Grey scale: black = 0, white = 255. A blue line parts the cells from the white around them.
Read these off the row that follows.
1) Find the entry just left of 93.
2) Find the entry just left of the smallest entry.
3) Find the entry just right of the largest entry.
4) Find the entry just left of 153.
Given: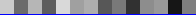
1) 182
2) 153
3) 160
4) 141

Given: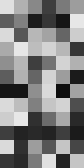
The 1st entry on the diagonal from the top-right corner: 157
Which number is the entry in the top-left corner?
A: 224
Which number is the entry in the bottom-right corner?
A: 197
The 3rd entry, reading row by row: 136
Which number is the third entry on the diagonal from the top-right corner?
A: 163
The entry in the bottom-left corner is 54
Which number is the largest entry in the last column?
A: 231
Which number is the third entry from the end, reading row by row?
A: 224
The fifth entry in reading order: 122
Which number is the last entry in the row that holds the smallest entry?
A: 163
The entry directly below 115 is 211
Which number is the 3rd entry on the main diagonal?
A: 183
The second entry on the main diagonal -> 128
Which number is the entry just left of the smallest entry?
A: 218
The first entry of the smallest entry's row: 21
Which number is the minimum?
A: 14
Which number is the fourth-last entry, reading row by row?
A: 122
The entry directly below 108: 35
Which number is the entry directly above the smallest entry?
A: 157

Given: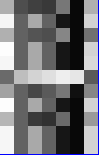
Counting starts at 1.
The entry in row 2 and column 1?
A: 246
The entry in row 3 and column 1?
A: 176
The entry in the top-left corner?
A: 176
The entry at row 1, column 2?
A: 78
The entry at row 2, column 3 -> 169
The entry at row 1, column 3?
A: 64
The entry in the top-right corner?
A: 176
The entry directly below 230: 16
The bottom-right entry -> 211
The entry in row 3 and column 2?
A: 98
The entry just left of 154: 8
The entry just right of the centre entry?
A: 238
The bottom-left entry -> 246
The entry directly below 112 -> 211
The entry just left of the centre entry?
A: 211
